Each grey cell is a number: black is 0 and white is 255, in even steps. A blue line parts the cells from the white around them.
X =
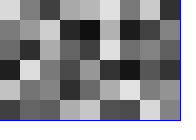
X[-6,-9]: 217
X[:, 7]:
[202, 65, 130, 86, 126, 216]
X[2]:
[107, 46, 172, 100, 63, 223, 110, 130, 95]
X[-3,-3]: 21
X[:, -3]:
[120, 28, 110, 21, 225, 75]
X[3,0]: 31
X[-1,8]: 131
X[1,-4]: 178
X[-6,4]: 183
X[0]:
[217, 125, 64, 169, 183, 224, 120, 202, 49]
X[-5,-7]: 206
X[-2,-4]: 173
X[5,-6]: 174

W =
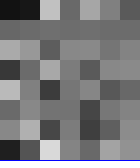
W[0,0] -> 18
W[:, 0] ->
[18, 103, 170, 56, 186, 106, 136, 31]
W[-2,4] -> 63
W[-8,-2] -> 128
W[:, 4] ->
[166, 111, 137, 90, 134, 70, 63, 105]
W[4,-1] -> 104
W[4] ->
[186, 128, 60, 118, 134, 88, 104]
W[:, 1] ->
[23, 107, 152, 107, 128, 136, 176, 84]
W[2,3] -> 136
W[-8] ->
[18, 23, 193, 105, 166, 128, 90]
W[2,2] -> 93
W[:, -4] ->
[105, 109, 136, 124, 118, 115, 124, 132]

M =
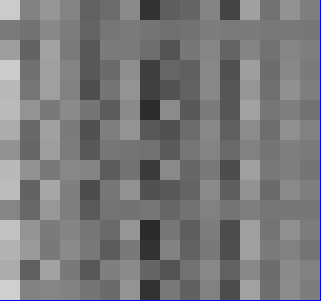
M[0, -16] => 203
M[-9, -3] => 110
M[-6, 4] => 77
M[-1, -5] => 77
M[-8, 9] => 118
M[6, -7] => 108
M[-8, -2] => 127
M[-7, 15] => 117
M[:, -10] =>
[137, 122, 122, 141, 147, 138, 147, 116, 115, 146, 115, 149, 121, 138, 148]
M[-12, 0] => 203
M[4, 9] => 99
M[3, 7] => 62
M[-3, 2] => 121
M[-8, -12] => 89
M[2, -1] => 127
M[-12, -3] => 109
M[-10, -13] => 138
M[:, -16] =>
[203, 122, 158, 203, 184, 186, 172, 146, 184, 187, 133, 193, 178, 172, 207]
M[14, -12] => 117
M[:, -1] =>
[127, 119, 127, 123, 127, 115, 129, 123, 117, 126, 119, 124, 116, 129, 125]
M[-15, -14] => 150
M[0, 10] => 132
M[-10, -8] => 139
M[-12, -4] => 158
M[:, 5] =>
[108, 118, 123, 107, 117, 93, 126, 119, 92, 119, 116, 106, 92, 127, 107]
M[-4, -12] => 118
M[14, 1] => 130
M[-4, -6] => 125
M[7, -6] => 131
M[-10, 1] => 147
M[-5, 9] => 115
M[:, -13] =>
[131, 125, 122, 132, 129, 138, 123, 124, 135, 127, 126, 132, 138, 121, 130]
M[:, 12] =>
[160, 123, 132, 158, 149, 161, 139, 129, 159, 146, 126, 159, 159, 136, 161]
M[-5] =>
[133, 105, 151, 126, 90, 116, 115, 119, 103, 115, 129, 116, 126, 118, 119, 119]

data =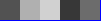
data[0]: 82
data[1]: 176
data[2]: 209
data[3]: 55

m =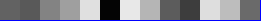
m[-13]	98
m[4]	224
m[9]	61
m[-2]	189

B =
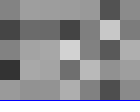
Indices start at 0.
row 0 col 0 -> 131
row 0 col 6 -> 139
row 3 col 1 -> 168
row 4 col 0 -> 154
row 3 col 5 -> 145
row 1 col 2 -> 106
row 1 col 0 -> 69
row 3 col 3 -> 111
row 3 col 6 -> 158
